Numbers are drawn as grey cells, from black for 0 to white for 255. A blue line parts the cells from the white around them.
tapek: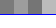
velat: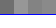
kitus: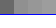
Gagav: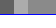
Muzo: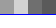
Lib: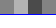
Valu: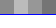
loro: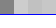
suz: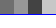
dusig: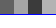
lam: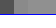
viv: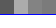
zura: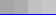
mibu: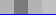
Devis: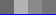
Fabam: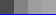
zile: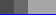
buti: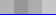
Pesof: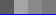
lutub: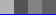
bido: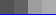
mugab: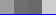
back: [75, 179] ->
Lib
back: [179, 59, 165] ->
dusig
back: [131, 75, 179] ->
Lib

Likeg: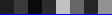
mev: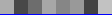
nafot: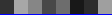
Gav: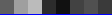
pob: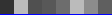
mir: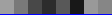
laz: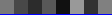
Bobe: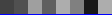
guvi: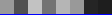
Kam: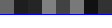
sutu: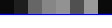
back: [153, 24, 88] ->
mir
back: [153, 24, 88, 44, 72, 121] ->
mir
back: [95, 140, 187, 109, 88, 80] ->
pob
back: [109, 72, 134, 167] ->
nafot
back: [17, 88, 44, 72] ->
laz

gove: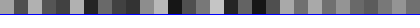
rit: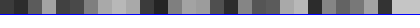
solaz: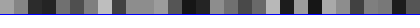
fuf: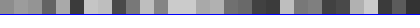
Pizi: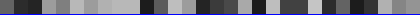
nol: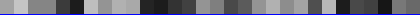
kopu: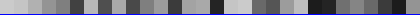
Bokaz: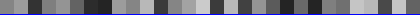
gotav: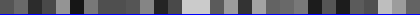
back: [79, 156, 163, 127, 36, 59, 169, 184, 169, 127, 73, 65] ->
rit
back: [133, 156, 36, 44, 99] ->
Bokaz
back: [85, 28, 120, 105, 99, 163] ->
gotav
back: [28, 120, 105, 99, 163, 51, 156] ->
gotav
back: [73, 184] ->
Bokaz

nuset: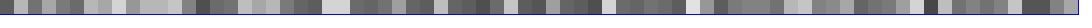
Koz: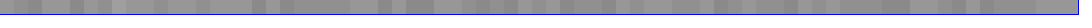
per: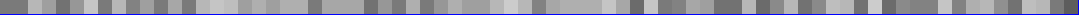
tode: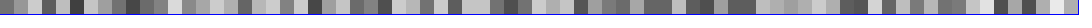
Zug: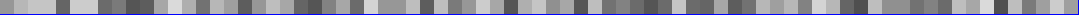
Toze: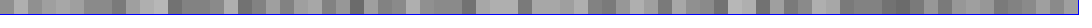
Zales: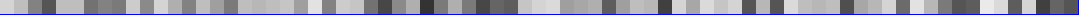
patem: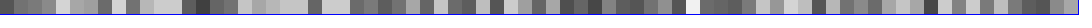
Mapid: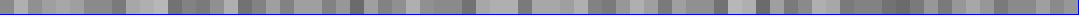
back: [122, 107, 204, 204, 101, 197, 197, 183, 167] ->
patem
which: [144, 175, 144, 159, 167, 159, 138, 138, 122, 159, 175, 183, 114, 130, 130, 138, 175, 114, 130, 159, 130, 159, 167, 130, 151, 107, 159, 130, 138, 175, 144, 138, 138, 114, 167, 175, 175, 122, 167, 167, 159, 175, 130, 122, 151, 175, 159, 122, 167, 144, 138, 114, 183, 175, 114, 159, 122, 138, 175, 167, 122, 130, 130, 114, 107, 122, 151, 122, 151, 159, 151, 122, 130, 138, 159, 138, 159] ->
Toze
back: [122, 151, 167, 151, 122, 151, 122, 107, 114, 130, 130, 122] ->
Mapid
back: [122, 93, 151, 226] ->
nuset
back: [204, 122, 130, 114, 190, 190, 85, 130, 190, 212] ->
Zales
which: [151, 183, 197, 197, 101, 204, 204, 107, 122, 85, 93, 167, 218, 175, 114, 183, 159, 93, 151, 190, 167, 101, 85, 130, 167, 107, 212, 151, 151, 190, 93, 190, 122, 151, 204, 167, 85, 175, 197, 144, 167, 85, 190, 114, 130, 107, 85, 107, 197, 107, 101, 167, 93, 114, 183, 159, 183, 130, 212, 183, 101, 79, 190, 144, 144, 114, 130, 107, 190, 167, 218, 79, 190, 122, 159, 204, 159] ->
Zug

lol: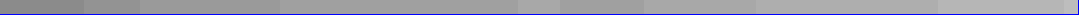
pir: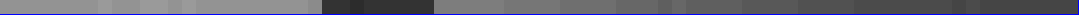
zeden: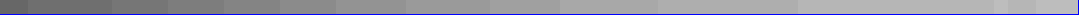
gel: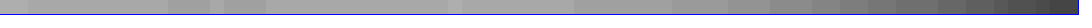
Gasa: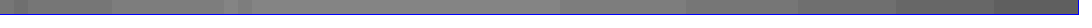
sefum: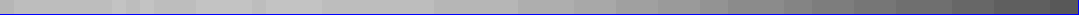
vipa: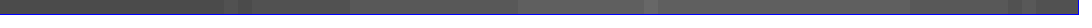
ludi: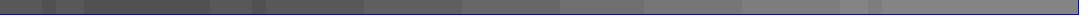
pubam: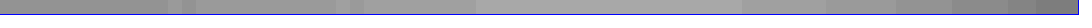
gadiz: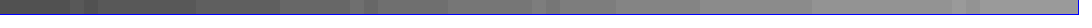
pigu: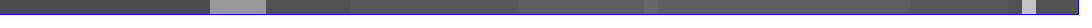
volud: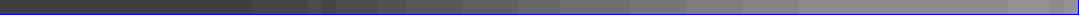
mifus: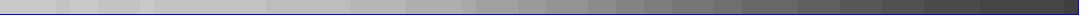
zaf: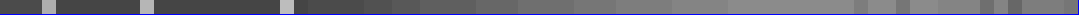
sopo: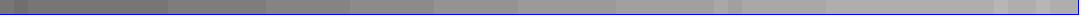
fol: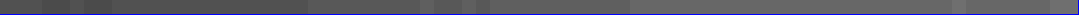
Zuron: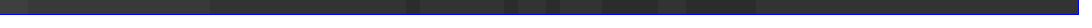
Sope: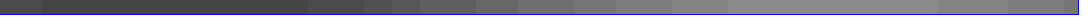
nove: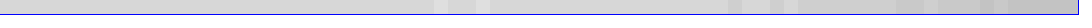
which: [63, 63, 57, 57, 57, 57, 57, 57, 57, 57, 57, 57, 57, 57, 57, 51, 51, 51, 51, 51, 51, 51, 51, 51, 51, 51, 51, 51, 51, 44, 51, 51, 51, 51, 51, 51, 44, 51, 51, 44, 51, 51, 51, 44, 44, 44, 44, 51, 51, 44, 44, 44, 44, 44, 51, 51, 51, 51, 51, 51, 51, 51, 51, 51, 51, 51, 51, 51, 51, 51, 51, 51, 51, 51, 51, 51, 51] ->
Zuron
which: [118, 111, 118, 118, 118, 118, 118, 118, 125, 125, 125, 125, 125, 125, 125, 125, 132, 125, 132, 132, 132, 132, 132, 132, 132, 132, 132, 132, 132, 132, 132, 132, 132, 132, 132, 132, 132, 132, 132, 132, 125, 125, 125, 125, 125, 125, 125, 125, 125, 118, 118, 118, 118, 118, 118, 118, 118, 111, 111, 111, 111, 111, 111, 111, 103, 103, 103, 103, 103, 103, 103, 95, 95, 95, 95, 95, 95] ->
Gasa
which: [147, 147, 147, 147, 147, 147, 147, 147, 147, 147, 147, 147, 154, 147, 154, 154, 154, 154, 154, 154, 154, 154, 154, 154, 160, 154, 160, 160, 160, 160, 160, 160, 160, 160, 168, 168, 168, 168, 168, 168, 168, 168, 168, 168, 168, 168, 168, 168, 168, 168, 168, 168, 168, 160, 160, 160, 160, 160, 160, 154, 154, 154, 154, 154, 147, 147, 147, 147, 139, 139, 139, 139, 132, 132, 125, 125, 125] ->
pubam
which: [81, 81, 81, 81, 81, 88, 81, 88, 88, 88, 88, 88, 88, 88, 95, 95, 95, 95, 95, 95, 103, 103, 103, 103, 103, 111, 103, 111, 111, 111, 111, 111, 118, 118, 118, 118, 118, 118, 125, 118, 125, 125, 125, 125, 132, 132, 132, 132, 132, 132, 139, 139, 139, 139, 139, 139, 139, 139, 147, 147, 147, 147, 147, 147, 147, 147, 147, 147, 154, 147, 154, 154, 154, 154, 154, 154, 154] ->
gadiz

